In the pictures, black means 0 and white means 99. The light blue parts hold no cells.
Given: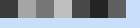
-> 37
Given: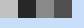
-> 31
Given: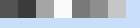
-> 77
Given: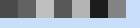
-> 51
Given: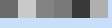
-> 68
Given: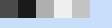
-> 76
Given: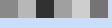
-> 45
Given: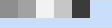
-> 23
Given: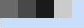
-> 79
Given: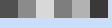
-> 22
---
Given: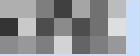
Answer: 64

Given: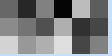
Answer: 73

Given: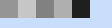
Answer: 12

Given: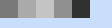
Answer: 19

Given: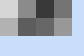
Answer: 69

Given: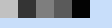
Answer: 1

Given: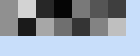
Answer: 47

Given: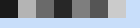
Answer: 49
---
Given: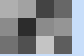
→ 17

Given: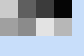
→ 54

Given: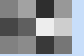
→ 37

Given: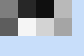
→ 95

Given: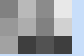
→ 67

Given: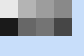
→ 40

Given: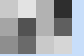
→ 32
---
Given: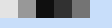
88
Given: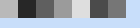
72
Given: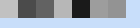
75
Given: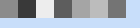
54
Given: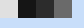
87
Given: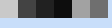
78
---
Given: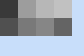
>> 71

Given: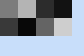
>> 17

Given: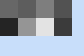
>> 49

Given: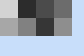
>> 29

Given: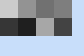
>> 44

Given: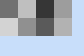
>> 21

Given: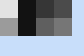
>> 21
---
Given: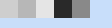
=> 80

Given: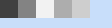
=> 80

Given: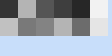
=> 89

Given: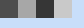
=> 65

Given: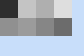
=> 76

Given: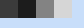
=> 51

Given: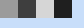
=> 60
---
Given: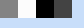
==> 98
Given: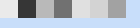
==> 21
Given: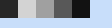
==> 82
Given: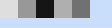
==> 59
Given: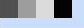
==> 61
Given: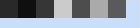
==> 6
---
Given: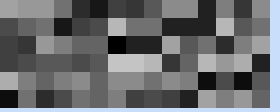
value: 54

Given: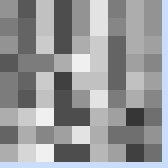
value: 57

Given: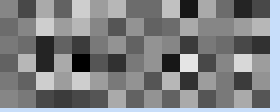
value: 28

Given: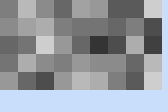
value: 80

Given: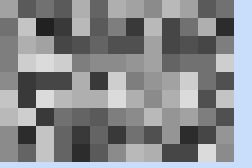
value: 44
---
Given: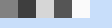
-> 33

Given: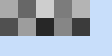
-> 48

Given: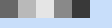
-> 53

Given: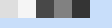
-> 50

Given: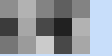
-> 37

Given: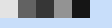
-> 57

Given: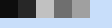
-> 43

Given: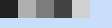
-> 26
